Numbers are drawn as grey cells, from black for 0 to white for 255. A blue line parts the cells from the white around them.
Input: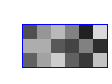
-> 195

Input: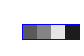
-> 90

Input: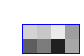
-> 199

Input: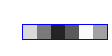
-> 161

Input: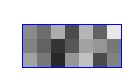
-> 181

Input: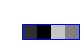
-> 47

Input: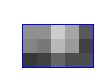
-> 165
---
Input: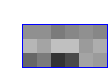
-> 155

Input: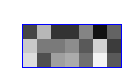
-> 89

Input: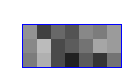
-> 115

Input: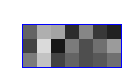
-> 112

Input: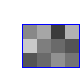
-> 116

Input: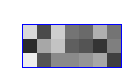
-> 63
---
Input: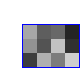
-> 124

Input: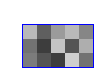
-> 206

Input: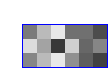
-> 94

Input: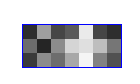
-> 130

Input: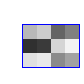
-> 139

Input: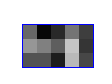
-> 185

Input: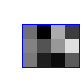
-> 11
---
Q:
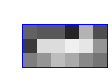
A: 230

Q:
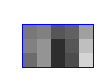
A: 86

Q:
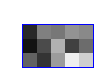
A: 64

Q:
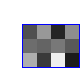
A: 120

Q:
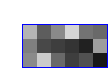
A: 33

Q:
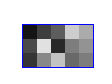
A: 125

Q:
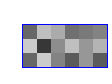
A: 151

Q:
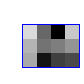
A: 126

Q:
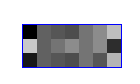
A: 140
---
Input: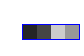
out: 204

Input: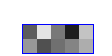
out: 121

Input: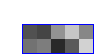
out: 147

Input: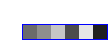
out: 198

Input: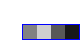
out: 88

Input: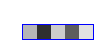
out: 204

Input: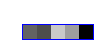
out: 201

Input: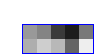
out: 58
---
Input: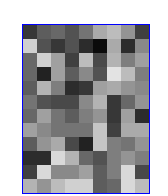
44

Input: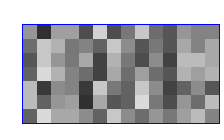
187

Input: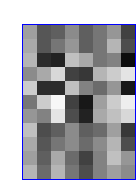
169

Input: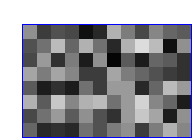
177

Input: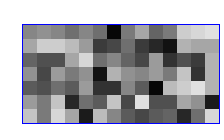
91
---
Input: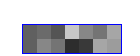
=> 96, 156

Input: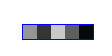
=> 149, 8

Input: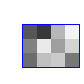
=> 86, 120

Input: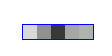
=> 216, 177

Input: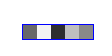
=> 104, 137

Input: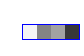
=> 245, 56

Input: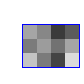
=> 165, 219

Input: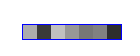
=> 172, 46

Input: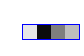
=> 231, 189
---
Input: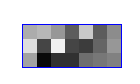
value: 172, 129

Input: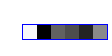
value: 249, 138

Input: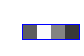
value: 93, 57

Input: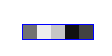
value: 113, 66

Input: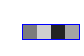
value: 124, 164

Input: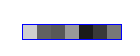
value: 207, 120

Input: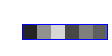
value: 36, 95

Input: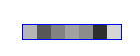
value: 182, 214
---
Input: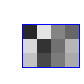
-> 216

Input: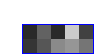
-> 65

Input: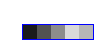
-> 183

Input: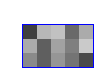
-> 171

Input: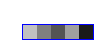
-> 26

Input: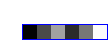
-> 119
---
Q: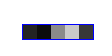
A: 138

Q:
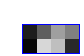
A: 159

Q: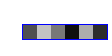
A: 120

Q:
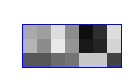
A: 221

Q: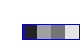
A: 117

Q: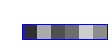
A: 80

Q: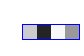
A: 248

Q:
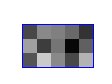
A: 128

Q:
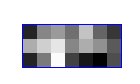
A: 154

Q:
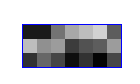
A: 115
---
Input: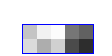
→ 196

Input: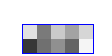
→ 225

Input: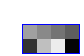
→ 160

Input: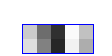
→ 203

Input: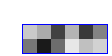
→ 201

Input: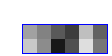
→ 161

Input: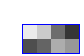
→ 235

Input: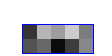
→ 52

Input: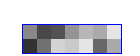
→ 136

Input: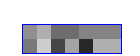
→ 144
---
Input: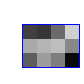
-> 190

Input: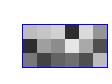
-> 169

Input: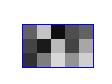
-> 68

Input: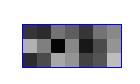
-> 75

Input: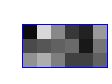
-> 24

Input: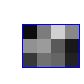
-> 89

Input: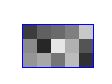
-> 177

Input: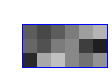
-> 62

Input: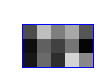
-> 117
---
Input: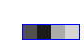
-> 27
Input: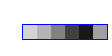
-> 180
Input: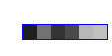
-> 114
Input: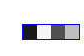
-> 245
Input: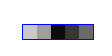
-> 158
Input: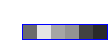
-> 228
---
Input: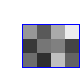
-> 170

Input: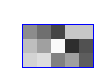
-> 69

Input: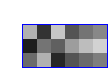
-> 198

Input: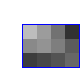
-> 114

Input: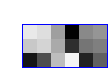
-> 159

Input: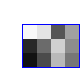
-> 86

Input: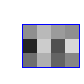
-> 155

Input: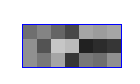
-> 101
